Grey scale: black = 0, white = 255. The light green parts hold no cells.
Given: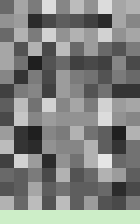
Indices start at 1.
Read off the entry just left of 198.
73
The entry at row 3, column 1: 105
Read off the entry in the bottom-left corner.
178
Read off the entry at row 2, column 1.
146
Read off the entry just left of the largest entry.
178
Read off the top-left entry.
105
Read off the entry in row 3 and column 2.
178
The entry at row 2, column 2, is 156
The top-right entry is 178
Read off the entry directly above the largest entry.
94
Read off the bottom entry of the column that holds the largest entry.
83
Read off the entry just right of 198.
134
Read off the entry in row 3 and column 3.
123
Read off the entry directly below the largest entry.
178
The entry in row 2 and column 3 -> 43
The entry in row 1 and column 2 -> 166
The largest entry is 230

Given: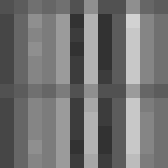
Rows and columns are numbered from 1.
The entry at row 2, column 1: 70
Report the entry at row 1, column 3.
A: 112
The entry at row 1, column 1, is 81
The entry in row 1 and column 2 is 92
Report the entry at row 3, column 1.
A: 70
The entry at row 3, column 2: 102
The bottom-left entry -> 70
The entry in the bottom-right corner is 112
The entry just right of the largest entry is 133
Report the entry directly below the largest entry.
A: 200
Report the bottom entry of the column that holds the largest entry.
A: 188
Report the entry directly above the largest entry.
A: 143

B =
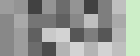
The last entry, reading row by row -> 191
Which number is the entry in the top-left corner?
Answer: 157
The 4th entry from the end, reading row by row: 211
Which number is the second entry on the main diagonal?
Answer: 169
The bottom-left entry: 136

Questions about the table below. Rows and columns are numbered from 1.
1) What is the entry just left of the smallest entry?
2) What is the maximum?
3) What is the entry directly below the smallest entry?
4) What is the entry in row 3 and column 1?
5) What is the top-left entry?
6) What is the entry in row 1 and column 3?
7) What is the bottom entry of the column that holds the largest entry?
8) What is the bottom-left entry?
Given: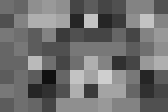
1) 92
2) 207
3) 48
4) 120
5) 111
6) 143
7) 153
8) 92

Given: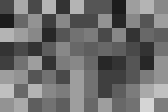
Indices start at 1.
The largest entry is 213
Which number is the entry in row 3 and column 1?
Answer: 180
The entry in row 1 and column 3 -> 73
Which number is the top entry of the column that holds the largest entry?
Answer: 180
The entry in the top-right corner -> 136
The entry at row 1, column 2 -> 169
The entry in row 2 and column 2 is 104
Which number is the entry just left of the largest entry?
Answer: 114
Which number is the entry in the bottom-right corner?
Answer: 124
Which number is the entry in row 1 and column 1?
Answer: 73
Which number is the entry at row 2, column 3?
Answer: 147
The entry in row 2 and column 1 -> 28

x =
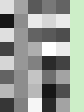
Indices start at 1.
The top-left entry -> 223
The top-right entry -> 99
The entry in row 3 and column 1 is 223
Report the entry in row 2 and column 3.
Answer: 234
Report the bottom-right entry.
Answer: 163
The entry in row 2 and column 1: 22
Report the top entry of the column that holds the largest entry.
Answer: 120
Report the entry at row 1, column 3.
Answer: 89
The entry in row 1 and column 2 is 163
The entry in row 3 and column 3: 99
